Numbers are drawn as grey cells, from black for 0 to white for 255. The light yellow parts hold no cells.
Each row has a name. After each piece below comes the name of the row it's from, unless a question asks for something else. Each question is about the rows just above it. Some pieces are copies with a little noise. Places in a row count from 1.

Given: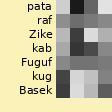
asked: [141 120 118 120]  Fuguf
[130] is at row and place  kug, 4
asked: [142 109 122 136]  raf
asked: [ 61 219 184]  Basek
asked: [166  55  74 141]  kab
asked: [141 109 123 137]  raf

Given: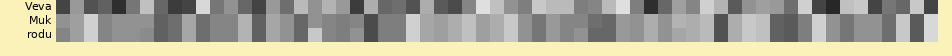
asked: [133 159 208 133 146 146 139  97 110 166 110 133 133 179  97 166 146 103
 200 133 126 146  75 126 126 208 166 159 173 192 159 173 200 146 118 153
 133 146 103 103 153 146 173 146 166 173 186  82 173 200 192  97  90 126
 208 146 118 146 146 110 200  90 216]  rodu
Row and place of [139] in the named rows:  rodu, 7
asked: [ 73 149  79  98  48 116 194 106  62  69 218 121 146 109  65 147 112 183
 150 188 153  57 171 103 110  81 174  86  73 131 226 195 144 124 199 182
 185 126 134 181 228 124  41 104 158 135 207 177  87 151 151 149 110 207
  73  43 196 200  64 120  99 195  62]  Veva

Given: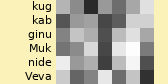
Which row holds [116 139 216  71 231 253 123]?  Muk
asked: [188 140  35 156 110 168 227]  kug
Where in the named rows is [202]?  Veva, 1
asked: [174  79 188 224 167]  ginu
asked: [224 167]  ginu

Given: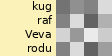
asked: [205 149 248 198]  Veva
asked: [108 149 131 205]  kug
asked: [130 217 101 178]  raf
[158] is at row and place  rodu, 4
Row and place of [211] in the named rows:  Veva, 1
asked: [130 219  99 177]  raf

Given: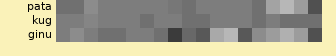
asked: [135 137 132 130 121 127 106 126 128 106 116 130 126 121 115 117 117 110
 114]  kug
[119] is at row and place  pata, 9
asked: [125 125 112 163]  pata
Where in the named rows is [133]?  kug, 3
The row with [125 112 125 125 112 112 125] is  kug
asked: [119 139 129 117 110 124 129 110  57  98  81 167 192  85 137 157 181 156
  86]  ginu

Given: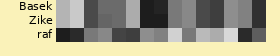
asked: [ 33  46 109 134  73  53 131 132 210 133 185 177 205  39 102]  raf
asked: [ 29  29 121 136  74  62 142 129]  Zike
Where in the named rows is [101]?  Zike, 4
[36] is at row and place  Basek, 8

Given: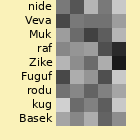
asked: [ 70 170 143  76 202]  Fuguf
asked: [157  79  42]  raf
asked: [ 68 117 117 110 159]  Veva
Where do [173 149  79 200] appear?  Fuguf

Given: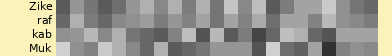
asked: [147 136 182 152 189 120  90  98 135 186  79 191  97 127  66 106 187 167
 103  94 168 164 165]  kab
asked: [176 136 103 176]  Muk
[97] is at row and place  Muk, 18
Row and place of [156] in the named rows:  raf, 7
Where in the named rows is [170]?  raf, 15

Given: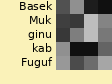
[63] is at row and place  Muk, 1
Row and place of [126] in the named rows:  ginu, 2
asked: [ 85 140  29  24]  Basek
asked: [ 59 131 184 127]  ginu
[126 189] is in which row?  ginu
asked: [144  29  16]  Basek

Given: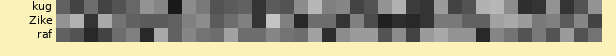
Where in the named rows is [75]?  Zike, 23
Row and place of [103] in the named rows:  kug, 6
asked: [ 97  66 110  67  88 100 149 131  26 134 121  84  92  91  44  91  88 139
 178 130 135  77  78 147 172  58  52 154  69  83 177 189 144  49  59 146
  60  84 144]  kug
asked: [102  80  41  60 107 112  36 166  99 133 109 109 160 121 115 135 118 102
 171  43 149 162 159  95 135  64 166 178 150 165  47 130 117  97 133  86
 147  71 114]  raf
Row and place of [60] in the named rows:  kug, 26

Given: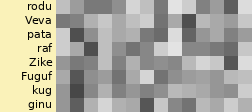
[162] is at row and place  Fuguf, 11
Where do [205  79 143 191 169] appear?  pata
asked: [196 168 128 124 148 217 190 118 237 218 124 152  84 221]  rodu
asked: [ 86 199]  ginu

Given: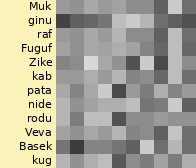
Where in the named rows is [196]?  Veva, 9
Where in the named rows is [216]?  Zike, 3
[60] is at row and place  Basek, 2
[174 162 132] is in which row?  Fuguf

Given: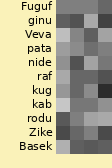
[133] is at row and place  Veva, 2
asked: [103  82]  raf
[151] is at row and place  kug, 1
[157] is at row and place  pata, 1
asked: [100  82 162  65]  ginu
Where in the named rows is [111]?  pata, 3

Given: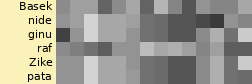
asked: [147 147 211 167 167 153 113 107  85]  pata
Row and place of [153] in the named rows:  pata, 6
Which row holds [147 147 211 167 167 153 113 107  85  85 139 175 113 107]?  pata
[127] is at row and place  raf, 2
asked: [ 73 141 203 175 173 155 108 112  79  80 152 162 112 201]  ginu

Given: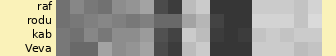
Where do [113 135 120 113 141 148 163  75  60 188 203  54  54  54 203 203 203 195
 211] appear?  raf
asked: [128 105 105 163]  rodu

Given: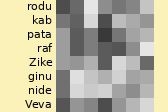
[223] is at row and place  ginu, 2
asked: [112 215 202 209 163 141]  nide

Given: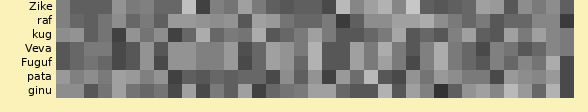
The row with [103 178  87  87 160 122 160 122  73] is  Fuguf
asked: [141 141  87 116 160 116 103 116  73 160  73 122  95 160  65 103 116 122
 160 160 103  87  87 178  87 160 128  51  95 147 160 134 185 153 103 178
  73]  ginu
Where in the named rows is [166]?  kug, 25
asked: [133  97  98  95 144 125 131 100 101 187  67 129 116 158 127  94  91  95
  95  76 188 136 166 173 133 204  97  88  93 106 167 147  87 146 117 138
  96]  Zike
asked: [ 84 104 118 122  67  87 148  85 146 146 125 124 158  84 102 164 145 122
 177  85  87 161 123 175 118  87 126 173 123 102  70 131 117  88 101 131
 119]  Veva
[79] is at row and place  Veva, 14
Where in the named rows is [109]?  pata, 22

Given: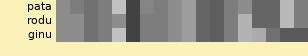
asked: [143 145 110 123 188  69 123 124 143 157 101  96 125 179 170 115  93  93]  ginu
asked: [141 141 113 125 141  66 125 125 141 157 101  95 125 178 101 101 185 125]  rodu
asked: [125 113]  pata
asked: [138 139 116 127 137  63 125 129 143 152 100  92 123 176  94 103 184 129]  rodu
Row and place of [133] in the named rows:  pata, 7

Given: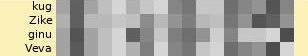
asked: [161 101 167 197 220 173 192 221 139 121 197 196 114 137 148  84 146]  kug
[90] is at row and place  Veva, 2
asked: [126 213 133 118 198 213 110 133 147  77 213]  Veva
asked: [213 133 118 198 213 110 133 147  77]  Veva
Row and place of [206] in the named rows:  ginu, 12
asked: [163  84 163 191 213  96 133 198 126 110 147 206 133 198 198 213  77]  ginu

